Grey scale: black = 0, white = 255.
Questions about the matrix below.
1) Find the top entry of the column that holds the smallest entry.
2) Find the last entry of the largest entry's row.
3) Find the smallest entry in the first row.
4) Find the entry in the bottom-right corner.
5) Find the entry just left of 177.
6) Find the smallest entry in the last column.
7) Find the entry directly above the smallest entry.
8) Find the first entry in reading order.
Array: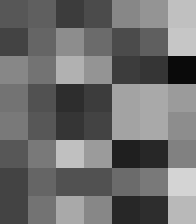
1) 192
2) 212
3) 60
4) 185
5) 115
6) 10
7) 198
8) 87

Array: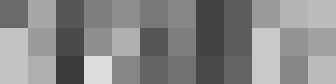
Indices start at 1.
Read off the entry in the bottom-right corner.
188
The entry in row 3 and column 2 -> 175
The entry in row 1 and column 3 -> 86
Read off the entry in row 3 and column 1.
195
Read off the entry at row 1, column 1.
106
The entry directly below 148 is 134
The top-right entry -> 188

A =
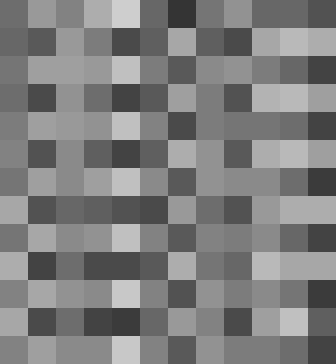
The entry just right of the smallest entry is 117
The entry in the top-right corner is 82
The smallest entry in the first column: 103
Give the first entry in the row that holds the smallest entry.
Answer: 109
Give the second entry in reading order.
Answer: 153
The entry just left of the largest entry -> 173
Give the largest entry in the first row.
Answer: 206
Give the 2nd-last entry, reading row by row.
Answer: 109
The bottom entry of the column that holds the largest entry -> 200
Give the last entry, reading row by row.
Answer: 67
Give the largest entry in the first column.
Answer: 173
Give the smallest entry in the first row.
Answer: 52
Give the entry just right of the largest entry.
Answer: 103
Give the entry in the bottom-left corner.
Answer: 130
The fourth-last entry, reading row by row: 124
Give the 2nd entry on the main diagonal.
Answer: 89
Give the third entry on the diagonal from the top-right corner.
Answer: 124
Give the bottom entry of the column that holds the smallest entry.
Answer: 89
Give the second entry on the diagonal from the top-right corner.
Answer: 185
